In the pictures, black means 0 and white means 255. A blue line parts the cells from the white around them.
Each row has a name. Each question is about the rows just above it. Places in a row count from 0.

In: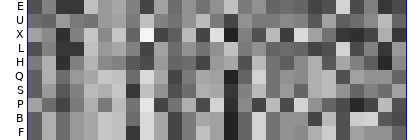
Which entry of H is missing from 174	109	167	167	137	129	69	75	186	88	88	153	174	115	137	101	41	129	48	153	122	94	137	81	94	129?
180
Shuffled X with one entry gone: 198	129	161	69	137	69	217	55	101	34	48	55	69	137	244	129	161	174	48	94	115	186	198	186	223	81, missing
61
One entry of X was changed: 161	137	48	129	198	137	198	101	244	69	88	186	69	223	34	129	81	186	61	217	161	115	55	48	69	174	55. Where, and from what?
10, 94

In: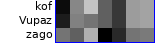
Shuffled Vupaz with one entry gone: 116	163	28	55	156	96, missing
129
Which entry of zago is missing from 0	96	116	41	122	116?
176
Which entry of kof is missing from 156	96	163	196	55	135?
12
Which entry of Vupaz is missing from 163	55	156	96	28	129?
116
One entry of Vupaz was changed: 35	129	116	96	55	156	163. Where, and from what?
0, 28

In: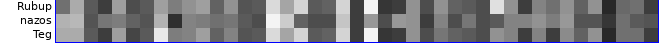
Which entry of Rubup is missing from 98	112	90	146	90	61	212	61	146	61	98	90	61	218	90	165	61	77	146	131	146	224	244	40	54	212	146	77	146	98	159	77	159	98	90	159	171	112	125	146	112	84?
105
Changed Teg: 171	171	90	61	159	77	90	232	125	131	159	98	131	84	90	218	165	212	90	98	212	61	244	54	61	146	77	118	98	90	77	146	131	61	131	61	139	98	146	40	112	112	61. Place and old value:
5, 69
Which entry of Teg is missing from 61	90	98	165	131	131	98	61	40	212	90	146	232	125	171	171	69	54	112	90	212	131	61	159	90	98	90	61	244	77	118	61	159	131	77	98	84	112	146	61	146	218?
139
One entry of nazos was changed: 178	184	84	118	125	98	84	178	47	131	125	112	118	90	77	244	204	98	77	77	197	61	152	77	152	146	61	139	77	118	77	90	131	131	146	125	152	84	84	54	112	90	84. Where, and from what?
27, 131
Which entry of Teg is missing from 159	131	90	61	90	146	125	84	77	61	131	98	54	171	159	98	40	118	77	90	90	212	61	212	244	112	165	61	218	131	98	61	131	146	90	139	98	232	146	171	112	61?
69

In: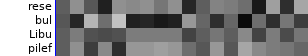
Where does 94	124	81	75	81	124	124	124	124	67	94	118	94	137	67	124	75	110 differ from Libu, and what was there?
17, 118
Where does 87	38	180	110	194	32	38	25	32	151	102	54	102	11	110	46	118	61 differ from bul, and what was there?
11, 46
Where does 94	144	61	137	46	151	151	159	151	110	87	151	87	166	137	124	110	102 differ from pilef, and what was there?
16, 118
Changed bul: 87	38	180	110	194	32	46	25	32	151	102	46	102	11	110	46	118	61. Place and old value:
6, 38
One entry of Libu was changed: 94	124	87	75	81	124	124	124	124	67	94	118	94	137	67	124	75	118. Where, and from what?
2, 81
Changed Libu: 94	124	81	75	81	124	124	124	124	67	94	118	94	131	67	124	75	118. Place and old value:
13, 137
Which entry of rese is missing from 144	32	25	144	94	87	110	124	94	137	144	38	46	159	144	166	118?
131

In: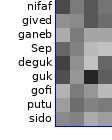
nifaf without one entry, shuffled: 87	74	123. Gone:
117
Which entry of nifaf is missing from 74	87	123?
117
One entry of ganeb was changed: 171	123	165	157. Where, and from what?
3, 165

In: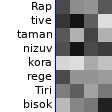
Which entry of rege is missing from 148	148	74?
155
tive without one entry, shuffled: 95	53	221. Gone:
20
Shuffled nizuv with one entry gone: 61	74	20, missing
80
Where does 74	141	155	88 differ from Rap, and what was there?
2, 148

